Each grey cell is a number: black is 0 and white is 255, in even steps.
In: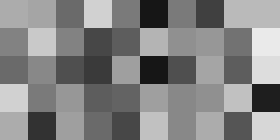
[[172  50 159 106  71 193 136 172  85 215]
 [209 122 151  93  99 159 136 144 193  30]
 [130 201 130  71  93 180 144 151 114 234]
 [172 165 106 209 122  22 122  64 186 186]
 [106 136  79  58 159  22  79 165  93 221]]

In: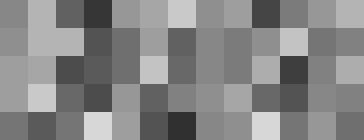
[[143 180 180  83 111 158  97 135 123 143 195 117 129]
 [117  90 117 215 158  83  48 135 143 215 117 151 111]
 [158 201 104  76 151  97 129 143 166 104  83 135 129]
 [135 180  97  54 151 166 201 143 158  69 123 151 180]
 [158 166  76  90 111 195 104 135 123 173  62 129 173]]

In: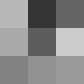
[[169  93 204]
 [130 146 154]
 [184  53 101]]

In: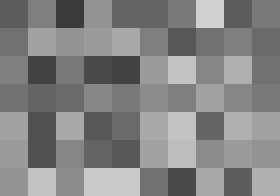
[[162  80 169  87 106 169 195 100 175 162]
 [113 162 147 155 169 127  87 113 127 106]
 [147 195 140 201 201 113  74 169  93 175]
 [155  80 134 100  87 162 189 140 155 147]
 [127  66 121  74  66 155 195 134 175 113]
 [113 100 106 134 121 140 127 162 134 121]
 [ 93 127  59 147 100 100 121 208  93 121]]

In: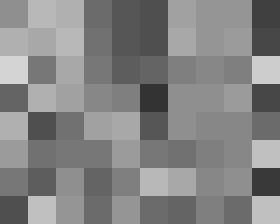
[[176 168 184 113  86  79 168 149 155  71]
 [143 184 176 107  86  79 161 149 149  64]
 [212 119 168 119  93 100 127 135 127 205]
 [100 176 161 135 127  51 143 143 155  71]
 [ 79 192 149 107 149 107 100 127 107 192]
 [119  93 143 100 127 184 168 135 143  57]
 [155 113 119 119 155 119 113 127 135 192]
 [176  79 113 161 168  86 143 135 135 107]]

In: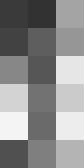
[[244 106 237]
 [135  86 230]
 [211 114 203]
 [ 80 127 180]
 [ 58  50 164]
 [ 66  94 150]]
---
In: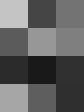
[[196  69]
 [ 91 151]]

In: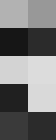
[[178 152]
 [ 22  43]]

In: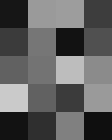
[[ 22 154]
 [ 59 118]]

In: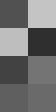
[[ 81 196]
 [190  47]]

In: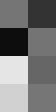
[[117  51]
 [ 13 116]]

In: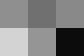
[[143 112]
 [211 149]]

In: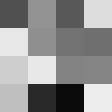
[[ 80 147]
 [231 143]]
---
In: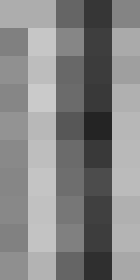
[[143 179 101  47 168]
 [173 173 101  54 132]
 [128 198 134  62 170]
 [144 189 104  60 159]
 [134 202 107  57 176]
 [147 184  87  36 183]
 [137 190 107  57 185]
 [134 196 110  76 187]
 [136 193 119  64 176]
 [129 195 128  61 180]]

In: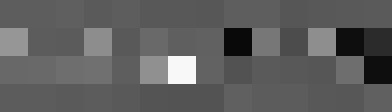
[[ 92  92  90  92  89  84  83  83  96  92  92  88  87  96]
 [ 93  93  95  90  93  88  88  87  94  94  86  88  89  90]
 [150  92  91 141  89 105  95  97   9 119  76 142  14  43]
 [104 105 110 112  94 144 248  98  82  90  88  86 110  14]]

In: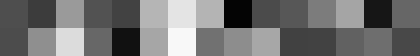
[[ 76 143 220 103  17 166 248 113 141 167  65  66  97 110  72]
 [ 78  60 154  82  66 181 228 180   4  75  87 124 165  22 102]]

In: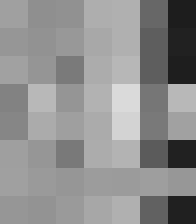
[[150 147 154 167 176  97  32]
 [160 143 145 174 176 103  29]
 [150 146 152 168 176  94  33]
 [161 149 122 172 183  94  30]
 [130 184 149 178 218 118 184]
 [134 171 159 171 211 121 161]
 [159 150 121 172 179  91  33]
 [160 154 150 156 155 158 151]]

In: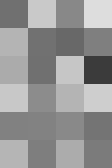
[[181 126 172 123]
 [112 201 136 221]
 [180 113 104 127]
 [171 112 198  59]
 [200 140 180 206]
 [129 130 137 116]]

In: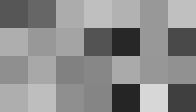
[[174 190 143 133  37 215  63]
 [ 86 102 172 191 178 152 192]
 [174 152 164  83  39 152  73]
 [143 168 129 135 170 151 145]]

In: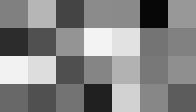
[[104  80 115  32 210 135  92]
 [128 182  68 139 138   7 152]
 [ 44  80 148 243 226 116 129]
 [242 221  79 133 178 120 143]]

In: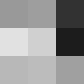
[[184 188 160]
 [153 158  50]
 [225 208  28]]
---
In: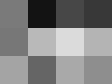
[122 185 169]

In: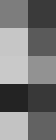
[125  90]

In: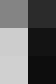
[132  19]

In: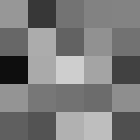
[151 172 206 108  79]

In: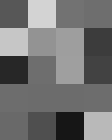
[ 87 147 159 109]

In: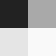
[ 34 249]

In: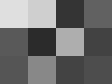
[223  43  67]
